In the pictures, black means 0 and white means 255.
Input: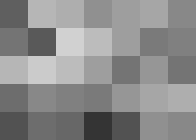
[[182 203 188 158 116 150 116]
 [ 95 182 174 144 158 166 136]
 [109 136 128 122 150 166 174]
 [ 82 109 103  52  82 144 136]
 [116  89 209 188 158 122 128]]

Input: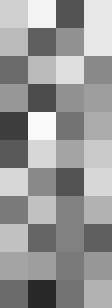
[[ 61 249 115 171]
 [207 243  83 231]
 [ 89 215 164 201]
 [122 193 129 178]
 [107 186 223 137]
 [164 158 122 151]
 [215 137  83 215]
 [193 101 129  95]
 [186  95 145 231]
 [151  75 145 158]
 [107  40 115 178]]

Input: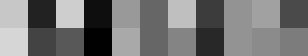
[[214  67  88   1 169 102 132  40 147 139 124]
 [199  34 206  14 153 102 191  60 147 161  74]]

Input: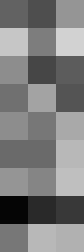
[[119 184 177]
 [112 163  84]
 [149 133 191]
 [198 125 210]
 [141 119 169]
 [106 106 184]
 [ 98  78 149]
 [141  70  92]
 [  5  41  56]]

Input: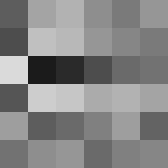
[[ 85 205 198 171 178 164]
 [ 77 192 184 150 134 122]
 [ 93 164 178 142 122 150]
 [114 142 150 106 128 134]
 [158  93 106 128 158  99]
 [218  27  42  77 106 114]]

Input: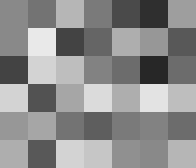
[[137 233  67 101 174 151  88]
 [ 67 211 190 130 108  39 108]
 [151 166 115  94 122 130 108]
 [137 115 182 122  74  47 158]
 [174  88 211 198 144 137 182]
 [211  82 166 219 174 227 190]]
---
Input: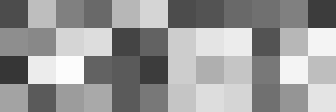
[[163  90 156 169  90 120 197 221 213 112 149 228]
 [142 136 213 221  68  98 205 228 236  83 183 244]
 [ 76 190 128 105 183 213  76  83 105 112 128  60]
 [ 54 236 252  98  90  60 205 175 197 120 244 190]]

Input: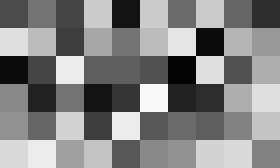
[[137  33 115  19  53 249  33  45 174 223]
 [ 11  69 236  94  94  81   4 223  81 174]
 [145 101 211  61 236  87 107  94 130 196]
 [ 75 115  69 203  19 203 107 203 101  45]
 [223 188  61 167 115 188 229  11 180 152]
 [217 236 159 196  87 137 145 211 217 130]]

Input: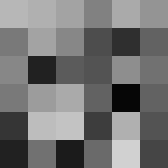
[[135  33  91  83 142 113]
 [ 33 113  27 106 209  69]
 [121 156 170  98   6  98]
 [121 163 135  77  47  98]
 [183 176 163 129 170 148]
 [ 53 189 195  61 176  83]]

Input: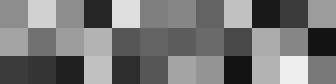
[[ 59  52  32 193  45  86 164 148  19 179 237 120]
 [164 113 156 179  86  99  92 106  72 172 134  19]
 [141 209 141  38 222 126 134  99 193  25  59 156]]

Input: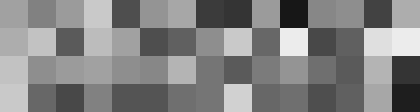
[[201 103  72 129  84  84 111 117 209 103 111  78  96 167  30]
 [161 129 155 201  78 148 167  59  52 155  23 135 142  66 173]
 [194 142 155 161 142 135 180 117  90 123 148 111  90 180  52]
 [173 194  90 188 161  78  96 142 201 103 236  72  96 223 236]]

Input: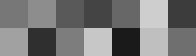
[[161  47 125 199  26 191 111]
 [119 141  89  68 103 206  60]]

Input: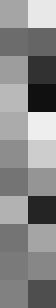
[[185  16]
 [178  36]
 [157  49]
 [129  78]
 [108 101]
 [122 135]
 [116 149]
 [116 165]
 [141 205]
 [165 232]
 [171 238]]

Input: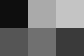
[[ 85 112  58]
 [ 14 170 196]]

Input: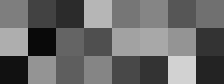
[[174   9 100  79 162 168 148  51]
 [126  66  43 182 118 133  86 112]
 [ 17 148  94 133  72  51 210  35]]
